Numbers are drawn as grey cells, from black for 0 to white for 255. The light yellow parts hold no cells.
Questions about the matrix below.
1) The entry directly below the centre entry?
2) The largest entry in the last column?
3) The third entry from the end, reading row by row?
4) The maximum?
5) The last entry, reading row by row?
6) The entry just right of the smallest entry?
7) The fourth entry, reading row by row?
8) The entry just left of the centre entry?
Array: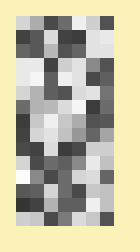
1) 193
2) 233
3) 219
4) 252
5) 82
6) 66
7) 108
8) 239

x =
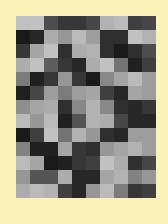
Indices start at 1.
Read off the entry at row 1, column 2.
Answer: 193
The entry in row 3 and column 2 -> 165
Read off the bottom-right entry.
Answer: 63
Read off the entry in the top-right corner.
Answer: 71
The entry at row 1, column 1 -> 193
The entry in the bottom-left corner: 172
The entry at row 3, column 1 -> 55
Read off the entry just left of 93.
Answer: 193
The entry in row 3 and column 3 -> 193
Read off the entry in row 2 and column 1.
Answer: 26

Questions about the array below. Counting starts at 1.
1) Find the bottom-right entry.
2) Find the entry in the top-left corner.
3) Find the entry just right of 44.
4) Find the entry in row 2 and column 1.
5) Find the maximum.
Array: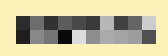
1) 80
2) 44
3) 109
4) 31
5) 220

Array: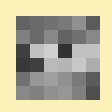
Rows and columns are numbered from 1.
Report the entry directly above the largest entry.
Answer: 136
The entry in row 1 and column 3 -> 113
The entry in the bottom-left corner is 136
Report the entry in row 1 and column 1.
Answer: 99
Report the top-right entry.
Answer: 91
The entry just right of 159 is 144
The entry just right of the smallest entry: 193
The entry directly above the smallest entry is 99
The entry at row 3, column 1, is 63

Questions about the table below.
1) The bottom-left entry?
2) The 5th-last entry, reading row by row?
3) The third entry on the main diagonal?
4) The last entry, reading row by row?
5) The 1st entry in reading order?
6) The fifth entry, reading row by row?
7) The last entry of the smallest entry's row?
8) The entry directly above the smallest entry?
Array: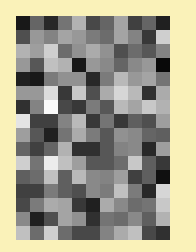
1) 192
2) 131
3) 207
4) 48
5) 24
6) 178
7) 9
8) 131

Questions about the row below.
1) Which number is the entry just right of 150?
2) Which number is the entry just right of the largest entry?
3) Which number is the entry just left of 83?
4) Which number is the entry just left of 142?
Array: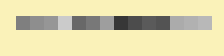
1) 203
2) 104
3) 90
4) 127
